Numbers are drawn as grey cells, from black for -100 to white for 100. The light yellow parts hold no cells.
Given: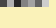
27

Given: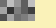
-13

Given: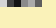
8

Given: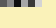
31

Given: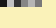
5

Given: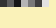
-5

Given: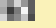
8

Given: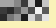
66

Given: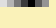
-99

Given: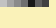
-81
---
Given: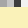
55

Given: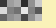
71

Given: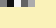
35

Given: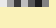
49

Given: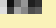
64

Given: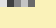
54

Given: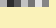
52

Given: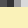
22

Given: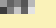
55

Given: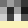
61
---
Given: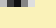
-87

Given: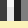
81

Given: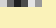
-40

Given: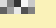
82

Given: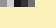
-81

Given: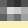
12

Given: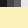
-46
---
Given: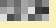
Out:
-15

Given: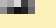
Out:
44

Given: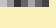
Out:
53

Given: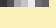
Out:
-58

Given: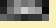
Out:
-82

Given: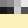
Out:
-1

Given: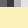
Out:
-19

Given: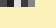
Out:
-40

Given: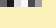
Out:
-19

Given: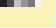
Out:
-74
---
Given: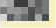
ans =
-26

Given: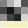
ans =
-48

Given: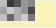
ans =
-19

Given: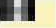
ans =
-42

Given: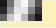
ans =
57

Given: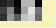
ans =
18
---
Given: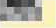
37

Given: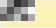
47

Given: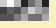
-2

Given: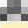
58

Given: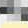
53

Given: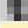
-63

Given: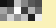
17

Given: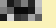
-59
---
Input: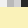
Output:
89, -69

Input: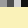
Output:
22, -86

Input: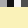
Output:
34, -38

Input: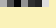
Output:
38, 74

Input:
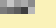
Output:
22, 44

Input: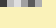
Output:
-53, 37

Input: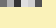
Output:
-12, -36
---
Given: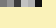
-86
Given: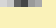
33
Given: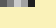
-76
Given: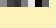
-25
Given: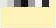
-66
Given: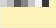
-55
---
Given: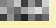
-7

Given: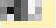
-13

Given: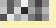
-4

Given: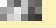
-3

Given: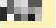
5

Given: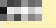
49

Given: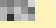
43

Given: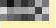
-41

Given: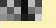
-79

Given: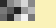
44
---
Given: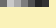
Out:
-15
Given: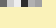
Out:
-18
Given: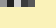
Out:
17
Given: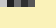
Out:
57
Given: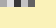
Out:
33
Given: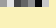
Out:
23
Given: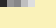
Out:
-68
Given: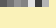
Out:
-29
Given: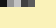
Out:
-86
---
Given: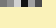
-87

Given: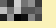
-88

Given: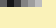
3

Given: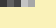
-46

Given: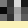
-61

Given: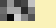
63
